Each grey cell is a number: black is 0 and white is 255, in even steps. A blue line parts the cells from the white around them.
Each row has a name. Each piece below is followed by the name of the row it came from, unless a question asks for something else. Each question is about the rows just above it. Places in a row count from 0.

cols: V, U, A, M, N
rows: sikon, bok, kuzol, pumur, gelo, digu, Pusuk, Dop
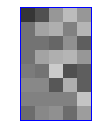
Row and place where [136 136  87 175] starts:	digu, 0
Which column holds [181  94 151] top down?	N
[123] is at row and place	gelo, 0

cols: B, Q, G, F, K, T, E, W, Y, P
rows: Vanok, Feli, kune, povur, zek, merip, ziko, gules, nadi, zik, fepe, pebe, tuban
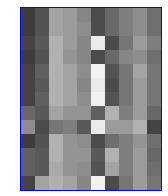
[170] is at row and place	pebe, 2
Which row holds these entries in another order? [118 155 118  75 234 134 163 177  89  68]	merip
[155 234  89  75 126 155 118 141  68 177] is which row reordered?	nadi
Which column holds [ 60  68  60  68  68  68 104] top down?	B
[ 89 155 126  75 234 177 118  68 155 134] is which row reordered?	kune

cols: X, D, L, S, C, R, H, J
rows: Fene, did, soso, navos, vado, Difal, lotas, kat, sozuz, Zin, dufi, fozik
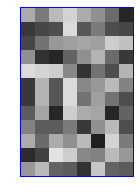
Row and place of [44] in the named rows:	dufi, 0
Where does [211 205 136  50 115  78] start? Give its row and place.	vado, 1
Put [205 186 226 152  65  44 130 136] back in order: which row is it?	dufi
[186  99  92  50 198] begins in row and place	fozik, 1
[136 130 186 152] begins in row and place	dufi, 4
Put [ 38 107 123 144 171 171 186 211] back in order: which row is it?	Fene

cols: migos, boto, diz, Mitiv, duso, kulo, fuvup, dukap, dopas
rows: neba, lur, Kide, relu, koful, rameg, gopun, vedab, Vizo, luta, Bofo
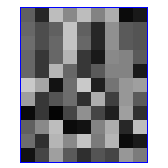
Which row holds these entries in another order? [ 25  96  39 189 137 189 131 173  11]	neba
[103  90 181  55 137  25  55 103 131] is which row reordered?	relu
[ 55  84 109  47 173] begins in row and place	gopun, 1

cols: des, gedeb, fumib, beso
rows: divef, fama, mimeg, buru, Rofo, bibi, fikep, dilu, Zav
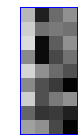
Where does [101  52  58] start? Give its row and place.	dilu, 0
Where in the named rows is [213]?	Rofo, 0

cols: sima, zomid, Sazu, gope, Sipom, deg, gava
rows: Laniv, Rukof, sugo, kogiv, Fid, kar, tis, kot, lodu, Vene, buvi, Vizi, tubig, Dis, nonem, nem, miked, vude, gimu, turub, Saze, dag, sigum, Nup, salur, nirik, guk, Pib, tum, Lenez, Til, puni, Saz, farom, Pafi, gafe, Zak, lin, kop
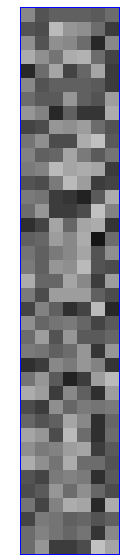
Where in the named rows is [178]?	kogiv, 4
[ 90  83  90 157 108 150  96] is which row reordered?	tis
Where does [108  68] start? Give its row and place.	kogiv, 5
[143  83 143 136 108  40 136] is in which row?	sugo
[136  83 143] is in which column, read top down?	sima

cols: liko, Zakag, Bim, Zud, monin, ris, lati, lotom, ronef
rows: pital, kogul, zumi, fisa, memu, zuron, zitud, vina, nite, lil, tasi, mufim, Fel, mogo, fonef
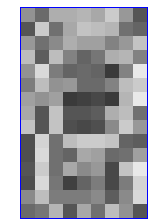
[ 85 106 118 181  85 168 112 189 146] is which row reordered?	fonef
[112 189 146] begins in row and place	fonef, 5
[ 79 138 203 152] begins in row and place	nite, 5
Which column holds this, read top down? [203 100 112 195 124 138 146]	lotom
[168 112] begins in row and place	fonef, 4

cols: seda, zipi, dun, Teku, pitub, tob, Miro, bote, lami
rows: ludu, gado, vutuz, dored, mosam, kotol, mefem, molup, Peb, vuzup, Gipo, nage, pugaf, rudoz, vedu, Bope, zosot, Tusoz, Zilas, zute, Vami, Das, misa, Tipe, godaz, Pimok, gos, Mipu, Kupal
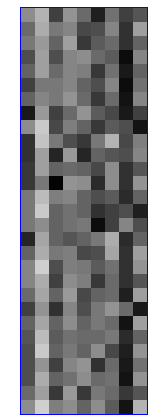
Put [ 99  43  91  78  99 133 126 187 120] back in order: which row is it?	rudoz
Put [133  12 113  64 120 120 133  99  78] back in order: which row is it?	kotol
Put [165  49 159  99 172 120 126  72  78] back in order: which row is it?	Tusoz
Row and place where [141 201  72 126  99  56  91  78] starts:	Peb, 0
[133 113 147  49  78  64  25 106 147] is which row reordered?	Pimok

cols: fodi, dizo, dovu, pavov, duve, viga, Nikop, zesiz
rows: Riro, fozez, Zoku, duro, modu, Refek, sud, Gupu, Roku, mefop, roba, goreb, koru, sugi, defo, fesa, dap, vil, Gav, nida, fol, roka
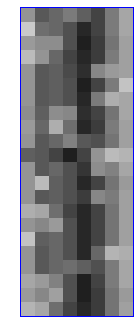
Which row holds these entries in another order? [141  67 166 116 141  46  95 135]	Gupu
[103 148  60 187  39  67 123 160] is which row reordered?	duro
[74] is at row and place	modu, 3
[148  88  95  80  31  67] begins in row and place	Refek, 0
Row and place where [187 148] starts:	duro, 0

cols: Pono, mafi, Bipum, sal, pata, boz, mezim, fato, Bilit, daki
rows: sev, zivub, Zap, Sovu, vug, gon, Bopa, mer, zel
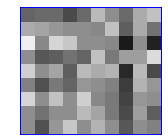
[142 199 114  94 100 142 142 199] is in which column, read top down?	sal
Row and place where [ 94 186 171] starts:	vug, 3

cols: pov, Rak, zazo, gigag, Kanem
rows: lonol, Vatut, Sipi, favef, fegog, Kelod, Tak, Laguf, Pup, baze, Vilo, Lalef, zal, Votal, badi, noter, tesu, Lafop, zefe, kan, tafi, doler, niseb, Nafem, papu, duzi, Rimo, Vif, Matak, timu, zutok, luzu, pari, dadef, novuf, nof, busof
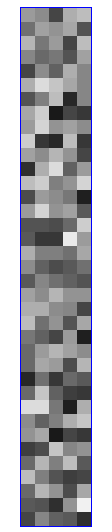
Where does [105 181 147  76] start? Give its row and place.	novuf, 0
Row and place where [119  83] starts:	favef, 2
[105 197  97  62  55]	Vif
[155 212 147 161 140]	Pup
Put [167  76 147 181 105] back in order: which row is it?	novuf
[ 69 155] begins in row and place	Nafem, 2

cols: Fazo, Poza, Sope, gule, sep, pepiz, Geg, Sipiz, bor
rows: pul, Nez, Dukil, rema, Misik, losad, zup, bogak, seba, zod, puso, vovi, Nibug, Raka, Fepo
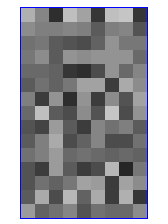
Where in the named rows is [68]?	seba, 1
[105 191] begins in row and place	bogak, 0

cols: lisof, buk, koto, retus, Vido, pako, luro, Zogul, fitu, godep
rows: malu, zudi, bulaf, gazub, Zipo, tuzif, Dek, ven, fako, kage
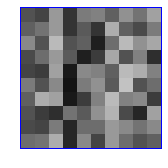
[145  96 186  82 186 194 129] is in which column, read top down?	Zogul
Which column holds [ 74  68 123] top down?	lisof
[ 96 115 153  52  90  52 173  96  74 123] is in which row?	zudi
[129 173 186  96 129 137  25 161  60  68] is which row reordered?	Zipo
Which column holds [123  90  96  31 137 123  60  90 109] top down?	Vido

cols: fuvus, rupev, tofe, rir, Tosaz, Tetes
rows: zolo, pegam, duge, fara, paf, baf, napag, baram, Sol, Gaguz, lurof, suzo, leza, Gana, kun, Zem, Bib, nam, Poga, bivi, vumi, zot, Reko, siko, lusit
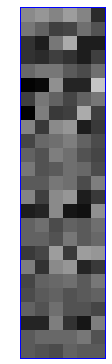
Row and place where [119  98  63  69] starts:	pegam, 0
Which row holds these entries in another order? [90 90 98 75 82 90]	lusit

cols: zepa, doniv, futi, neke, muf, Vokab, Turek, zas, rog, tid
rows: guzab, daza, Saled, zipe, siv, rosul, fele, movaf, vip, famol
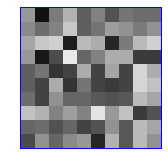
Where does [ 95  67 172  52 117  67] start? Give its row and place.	rosul, 0
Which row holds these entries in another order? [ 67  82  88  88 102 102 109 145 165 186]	fele
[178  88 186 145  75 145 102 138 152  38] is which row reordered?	famol

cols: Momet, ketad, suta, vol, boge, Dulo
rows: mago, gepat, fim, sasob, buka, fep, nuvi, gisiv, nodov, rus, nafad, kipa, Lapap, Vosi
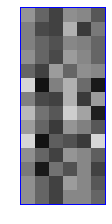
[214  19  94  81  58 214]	rus
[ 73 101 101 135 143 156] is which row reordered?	sasob
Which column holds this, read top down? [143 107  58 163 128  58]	boge
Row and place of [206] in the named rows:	gisiv, 3
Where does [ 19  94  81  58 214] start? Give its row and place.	rus, 1

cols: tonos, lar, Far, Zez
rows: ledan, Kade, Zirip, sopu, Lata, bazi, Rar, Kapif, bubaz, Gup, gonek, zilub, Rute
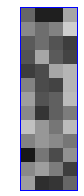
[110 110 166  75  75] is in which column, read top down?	lar
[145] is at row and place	gonek, 3
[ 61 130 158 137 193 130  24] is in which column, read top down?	tonos
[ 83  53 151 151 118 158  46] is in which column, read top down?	lar

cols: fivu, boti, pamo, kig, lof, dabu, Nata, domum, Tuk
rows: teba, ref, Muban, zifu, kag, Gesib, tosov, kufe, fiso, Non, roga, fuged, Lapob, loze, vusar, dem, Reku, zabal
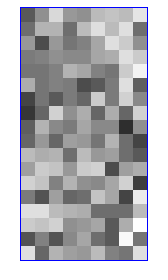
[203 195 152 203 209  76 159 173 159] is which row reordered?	fuged
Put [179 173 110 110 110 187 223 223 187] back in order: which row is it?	vusar
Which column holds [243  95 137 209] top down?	Tuk
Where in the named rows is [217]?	teba, 2

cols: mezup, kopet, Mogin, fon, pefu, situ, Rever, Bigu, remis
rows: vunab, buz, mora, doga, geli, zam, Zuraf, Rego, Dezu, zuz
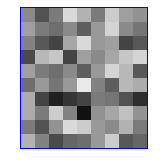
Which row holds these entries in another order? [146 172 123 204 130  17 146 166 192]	Rego
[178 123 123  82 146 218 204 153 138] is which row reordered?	Dezu
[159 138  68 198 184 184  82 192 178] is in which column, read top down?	Bigu
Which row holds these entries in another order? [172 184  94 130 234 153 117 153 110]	zam
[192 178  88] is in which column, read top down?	Bigu
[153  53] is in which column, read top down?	fon

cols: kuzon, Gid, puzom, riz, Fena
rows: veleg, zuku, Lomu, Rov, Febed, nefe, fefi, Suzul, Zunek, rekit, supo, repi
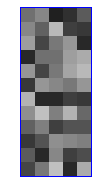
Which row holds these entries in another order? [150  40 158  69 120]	Lomu
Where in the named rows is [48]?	veleg, 3
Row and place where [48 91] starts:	veleg, 3
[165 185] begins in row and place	Febed, 3

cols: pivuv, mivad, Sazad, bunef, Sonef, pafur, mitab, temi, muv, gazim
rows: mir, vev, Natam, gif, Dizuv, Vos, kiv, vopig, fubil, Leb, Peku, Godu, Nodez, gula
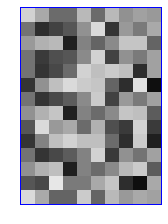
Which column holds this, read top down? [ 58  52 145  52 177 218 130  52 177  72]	mivad
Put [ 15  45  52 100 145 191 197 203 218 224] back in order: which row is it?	Vos
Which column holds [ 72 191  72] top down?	Sazad
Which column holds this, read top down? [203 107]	pafur
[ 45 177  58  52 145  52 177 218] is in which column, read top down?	mivad
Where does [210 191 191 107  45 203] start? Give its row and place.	Leb, 3
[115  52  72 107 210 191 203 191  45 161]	Dizuv

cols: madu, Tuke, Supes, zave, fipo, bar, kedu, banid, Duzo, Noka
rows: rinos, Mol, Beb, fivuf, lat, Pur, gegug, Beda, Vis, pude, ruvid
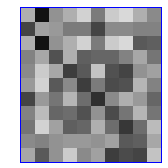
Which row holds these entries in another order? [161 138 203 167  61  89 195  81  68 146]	lat
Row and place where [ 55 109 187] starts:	Vis, 7
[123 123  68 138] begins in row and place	Mol, 3
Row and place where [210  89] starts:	Pur, 1

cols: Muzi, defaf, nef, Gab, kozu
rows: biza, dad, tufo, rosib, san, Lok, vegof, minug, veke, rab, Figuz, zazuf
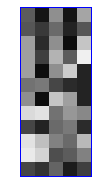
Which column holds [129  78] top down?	nef
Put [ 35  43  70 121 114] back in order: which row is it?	Lok
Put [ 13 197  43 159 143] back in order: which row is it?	tufo
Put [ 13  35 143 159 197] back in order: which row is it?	vegof

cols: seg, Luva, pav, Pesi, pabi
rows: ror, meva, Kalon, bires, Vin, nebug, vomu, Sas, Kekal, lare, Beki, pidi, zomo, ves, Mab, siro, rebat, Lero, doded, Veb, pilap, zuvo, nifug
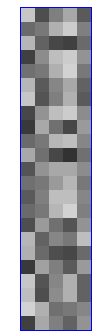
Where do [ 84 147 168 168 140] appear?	pidi
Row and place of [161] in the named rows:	doded, 1
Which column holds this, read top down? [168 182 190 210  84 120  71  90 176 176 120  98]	Pesi
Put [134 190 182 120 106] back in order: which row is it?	lare
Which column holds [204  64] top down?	Pesi
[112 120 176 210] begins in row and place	Vin, 0

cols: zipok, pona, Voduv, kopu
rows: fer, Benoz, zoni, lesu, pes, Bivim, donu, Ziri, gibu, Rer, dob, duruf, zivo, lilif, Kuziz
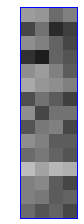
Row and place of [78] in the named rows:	donu, 0
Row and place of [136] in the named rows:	zivo, 1
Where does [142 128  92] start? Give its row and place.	Rer, 0
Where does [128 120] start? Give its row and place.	lilif, 0
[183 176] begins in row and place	duruf, 2
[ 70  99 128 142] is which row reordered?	zoni

